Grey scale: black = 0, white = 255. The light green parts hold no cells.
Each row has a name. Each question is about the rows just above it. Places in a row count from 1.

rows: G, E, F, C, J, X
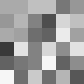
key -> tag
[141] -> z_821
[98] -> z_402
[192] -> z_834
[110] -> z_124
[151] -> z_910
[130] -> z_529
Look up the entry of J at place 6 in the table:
z_821
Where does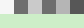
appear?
X

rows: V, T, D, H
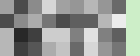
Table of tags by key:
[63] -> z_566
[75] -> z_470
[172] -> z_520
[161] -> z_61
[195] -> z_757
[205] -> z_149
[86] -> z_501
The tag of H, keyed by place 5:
z_757
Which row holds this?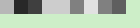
D

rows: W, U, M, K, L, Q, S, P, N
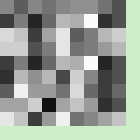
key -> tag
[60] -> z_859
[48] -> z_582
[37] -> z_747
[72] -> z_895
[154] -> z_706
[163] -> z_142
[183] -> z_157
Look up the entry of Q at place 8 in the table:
z_859
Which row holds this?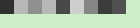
Q
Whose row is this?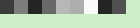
L
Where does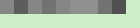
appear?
W
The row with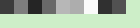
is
U
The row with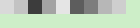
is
M
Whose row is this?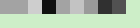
P

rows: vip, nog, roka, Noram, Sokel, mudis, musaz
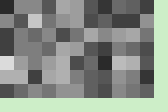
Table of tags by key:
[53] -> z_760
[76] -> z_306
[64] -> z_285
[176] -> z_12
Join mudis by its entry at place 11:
z_760
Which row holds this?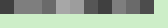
Noram

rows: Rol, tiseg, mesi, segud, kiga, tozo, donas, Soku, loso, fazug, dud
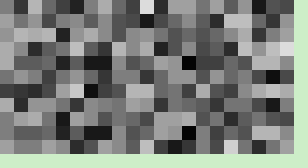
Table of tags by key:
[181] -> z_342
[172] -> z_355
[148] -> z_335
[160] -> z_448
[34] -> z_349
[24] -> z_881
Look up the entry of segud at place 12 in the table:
z_349
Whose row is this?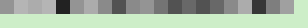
mesi

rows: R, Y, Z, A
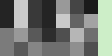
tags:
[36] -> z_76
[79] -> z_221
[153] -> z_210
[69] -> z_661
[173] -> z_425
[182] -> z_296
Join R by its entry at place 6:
z_661
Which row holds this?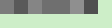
A
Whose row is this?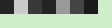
R
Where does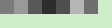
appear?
Z

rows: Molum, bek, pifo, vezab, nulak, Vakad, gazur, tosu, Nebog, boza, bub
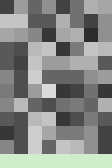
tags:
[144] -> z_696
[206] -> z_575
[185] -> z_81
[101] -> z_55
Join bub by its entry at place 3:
z_575
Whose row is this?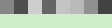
bub
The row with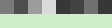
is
gazur
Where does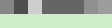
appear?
Vakad
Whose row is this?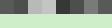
Nebog

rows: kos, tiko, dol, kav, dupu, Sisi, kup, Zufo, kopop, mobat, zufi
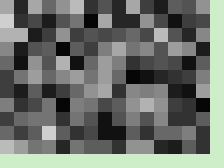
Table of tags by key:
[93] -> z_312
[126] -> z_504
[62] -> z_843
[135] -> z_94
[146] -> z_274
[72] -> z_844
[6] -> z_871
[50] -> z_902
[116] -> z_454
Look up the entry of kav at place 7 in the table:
z_843
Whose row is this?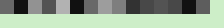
dupu

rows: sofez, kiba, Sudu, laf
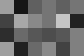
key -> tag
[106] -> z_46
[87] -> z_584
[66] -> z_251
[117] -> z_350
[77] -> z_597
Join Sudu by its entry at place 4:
z_597
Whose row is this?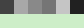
kiba
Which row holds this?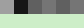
sofez

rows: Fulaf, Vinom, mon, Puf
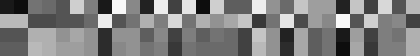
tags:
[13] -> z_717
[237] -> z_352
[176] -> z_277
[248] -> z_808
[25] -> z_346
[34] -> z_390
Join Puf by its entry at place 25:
z_717
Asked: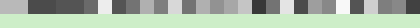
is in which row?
Vinom
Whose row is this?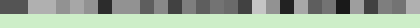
mon

